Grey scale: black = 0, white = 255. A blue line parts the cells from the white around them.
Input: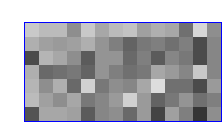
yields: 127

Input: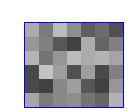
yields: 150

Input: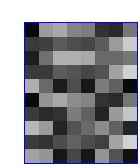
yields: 209

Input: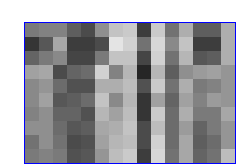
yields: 149

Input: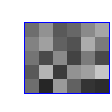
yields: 198
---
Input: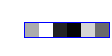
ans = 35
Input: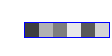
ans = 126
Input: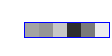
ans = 199
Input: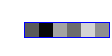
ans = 163
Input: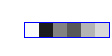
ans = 130
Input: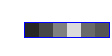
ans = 128
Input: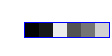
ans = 236
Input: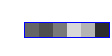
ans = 121
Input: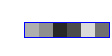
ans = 39
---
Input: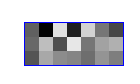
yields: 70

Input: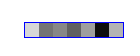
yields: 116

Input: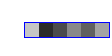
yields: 96

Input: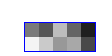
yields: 86

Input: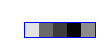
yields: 106

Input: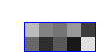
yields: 60

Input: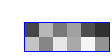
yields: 78

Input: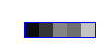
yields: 111

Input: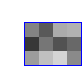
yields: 89
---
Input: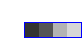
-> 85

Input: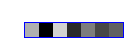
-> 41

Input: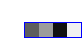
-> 94

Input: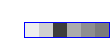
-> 124

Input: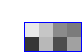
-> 77

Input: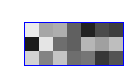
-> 34

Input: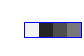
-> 78

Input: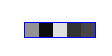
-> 50

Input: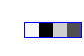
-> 79
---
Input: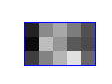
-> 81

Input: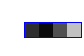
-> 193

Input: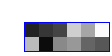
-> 250

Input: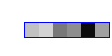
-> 161

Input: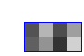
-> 159

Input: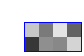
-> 99

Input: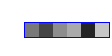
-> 198

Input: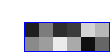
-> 183
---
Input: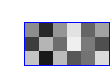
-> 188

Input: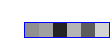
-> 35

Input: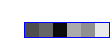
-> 11

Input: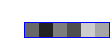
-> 125

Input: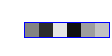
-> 229

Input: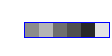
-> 110

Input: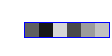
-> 214
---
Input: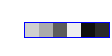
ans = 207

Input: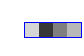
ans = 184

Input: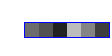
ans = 132

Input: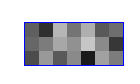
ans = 182

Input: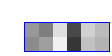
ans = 223

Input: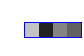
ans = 132
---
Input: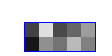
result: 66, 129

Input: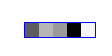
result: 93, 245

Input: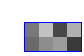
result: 121, 58

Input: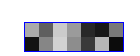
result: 170, 12

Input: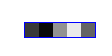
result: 57, 100

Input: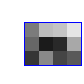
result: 123, 89

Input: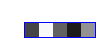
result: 69, 146
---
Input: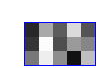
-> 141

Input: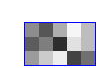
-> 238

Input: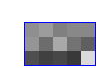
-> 71

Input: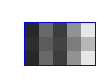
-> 61

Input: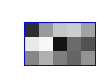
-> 126

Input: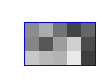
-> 179

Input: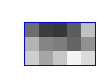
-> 199

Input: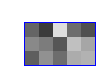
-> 109
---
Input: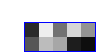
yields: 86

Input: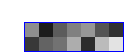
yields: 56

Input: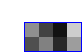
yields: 79

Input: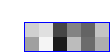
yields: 160

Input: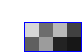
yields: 95

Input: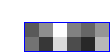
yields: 115

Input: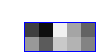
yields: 153
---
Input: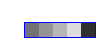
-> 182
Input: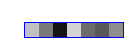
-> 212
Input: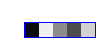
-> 140
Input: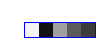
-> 160
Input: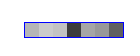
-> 60
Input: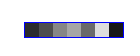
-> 166
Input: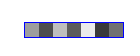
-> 92
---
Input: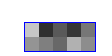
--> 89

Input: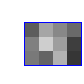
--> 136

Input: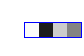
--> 204

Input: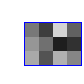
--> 212

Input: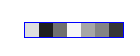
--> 112

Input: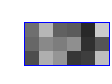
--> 97

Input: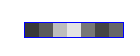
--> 189

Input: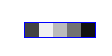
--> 187

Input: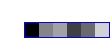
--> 162
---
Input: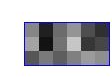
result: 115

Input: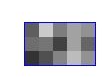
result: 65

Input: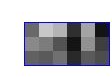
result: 83

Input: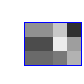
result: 236

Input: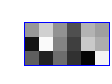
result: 132

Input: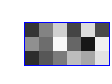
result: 248

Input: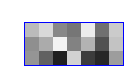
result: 243

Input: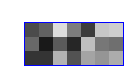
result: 90

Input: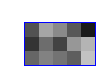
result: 66
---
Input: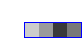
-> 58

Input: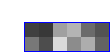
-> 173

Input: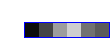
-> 114

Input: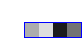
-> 28

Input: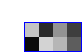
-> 182

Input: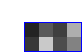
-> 77

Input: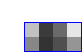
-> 79
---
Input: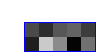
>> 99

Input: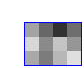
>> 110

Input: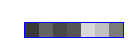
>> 85

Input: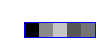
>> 86

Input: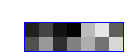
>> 3

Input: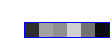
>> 208
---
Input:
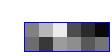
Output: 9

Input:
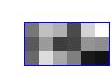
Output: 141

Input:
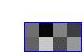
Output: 62

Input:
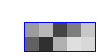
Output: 199

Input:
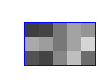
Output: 213

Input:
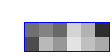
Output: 46

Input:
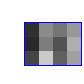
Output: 174
